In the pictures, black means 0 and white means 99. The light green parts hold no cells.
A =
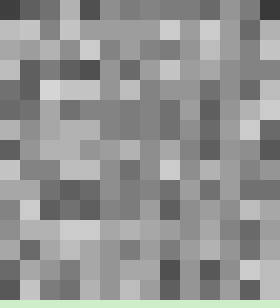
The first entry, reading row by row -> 25
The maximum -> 83
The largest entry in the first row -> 69
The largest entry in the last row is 76
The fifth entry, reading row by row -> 31
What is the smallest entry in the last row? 34
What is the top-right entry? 22
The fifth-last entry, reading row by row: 58
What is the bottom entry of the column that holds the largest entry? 48
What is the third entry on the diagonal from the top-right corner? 61
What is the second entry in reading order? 37
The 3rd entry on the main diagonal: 69
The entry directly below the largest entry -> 65
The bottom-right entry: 73
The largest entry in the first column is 76
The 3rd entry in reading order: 44
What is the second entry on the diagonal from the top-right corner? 41
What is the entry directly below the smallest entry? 69
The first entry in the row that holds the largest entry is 44
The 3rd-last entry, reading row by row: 61
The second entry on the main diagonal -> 76
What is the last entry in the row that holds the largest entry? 73
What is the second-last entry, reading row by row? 37

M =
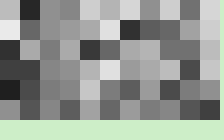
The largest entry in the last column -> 83
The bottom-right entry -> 25
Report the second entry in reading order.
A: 15
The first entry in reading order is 73
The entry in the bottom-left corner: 56
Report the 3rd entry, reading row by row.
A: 56
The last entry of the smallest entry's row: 56
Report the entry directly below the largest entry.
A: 19
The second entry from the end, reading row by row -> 33
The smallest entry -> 12
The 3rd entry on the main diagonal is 48
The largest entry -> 91

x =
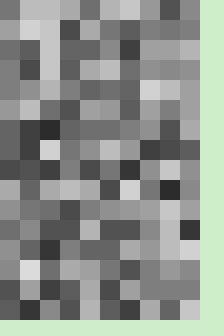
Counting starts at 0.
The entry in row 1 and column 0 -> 62
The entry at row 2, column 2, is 77
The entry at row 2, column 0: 43
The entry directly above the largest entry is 39
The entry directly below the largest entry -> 62
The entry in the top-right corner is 53
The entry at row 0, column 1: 73
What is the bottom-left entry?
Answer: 36
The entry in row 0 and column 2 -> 73
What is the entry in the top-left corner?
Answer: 46
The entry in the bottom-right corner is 77
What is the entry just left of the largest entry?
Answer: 53
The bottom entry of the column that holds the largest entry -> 21
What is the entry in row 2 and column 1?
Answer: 36
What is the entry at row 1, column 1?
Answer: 81

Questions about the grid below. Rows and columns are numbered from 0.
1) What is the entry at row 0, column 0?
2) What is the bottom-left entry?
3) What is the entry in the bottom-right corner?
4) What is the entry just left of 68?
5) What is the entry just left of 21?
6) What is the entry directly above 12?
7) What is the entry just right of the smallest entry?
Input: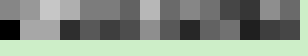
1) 52
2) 0
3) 27
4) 77
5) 27
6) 21
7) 65

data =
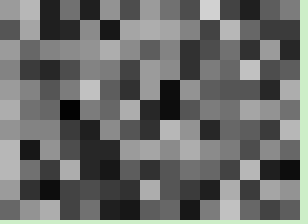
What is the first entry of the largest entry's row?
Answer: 60
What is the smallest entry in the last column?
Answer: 5
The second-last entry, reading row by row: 26
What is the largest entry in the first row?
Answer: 81
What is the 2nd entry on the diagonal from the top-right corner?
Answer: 23
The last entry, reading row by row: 36
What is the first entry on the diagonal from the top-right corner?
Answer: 48
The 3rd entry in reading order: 12
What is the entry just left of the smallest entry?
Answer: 40
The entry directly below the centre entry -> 19
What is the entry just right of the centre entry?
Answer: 5
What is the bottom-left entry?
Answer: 40
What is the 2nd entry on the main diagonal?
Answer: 64
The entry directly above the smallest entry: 48
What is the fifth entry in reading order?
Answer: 12
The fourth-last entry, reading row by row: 75
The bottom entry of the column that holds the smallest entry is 26
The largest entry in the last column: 71
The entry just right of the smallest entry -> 48
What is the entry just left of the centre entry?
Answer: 67
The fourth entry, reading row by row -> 44
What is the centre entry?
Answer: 15
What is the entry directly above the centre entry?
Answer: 60
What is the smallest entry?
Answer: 1
